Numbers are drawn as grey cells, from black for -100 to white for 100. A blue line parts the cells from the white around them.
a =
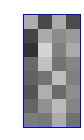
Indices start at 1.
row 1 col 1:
36
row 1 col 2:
-43
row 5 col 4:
0
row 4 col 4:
5
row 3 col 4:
33
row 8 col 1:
-3
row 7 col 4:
4
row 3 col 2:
66
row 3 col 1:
-61

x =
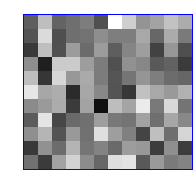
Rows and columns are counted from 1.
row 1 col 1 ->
-26
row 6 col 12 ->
39
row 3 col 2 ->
50
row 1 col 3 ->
-22
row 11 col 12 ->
3
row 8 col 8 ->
-9
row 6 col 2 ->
31
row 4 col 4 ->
59
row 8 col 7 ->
-6
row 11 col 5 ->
10
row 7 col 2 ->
21
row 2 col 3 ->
-38
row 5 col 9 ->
17
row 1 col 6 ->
-37
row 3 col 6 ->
22
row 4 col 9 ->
6
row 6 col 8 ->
-57
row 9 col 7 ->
24
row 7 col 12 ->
-9
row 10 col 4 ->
41
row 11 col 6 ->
-19
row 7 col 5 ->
28
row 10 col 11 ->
12
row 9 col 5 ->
-11
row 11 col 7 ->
75
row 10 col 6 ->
3
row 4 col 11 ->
-23
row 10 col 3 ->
-15
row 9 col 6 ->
75
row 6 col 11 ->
20
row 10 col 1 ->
-55
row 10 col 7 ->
-17
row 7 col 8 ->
29
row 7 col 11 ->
70
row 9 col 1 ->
12

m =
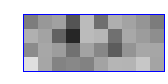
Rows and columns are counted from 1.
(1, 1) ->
-2
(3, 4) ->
-11
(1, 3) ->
26
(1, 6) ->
-13
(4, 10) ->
29
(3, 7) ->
-28
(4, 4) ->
7
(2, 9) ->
22
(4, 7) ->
42
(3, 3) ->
23
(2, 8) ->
32
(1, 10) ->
-3
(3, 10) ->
30
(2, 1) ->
38

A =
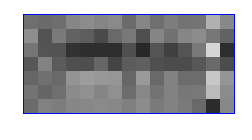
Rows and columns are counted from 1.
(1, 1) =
-13
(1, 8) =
-16
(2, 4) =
-23
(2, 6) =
-42
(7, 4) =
5
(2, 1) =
11
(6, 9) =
6
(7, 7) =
6
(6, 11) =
2
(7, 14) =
-66
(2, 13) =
10
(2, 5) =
-27
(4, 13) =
-32
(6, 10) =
-10
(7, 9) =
10
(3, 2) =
-34
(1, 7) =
8
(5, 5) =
23
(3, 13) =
-5
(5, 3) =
-18
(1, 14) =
38
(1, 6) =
4
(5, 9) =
20
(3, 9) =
-69
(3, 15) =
-65
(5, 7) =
18
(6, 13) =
-6
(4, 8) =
-28
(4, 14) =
-17
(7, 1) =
-16
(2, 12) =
5
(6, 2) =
-21

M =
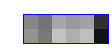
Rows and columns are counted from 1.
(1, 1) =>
5
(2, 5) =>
50
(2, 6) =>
-86

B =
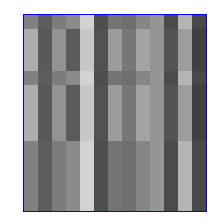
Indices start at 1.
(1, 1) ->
1
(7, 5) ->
56
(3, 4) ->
-29
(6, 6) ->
-36
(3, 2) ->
-30
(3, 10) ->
16
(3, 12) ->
23
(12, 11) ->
-41
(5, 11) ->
-41
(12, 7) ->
-9
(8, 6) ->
-36
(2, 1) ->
36
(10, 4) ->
9
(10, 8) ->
-13
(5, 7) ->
-9
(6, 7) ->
22
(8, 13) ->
-50
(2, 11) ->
-34
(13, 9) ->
5
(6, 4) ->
-29
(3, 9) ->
28
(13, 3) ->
-3
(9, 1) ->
36
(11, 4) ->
9
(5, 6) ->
-39
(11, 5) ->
65
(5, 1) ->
1
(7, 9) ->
28
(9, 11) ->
-34
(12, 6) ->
-39
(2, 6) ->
-36
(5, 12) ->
41
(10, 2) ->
-27
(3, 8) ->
-7
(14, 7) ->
-9
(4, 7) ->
22

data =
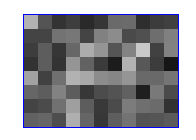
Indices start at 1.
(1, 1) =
40
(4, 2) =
-27
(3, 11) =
2
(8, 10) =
-33
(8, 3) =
-39
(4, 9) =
-31
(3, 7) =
-33
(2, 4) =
-7
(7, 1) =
-47
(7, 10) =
-16
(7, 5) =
-27
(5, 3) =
-12
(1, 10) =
-53
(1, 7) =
-17
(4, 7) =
-78
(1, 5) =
-67
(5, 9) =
-18
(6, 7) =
-35
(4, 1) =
-61
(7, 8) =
-3
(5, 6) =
10
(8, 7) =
-26
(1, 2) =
-34
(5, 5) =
32
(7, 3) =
-11

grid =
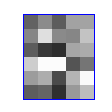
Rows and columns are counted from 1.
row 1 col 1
-23
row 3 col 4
30
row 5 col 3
-42
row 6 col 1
-27
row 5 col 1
22
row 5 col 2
36
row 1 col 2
9
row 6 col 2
-21
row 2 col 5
53
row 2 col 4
5

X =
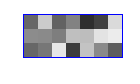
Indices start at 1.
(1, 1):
-19
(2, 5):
48
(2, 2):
8
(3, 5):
53
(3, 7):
-27
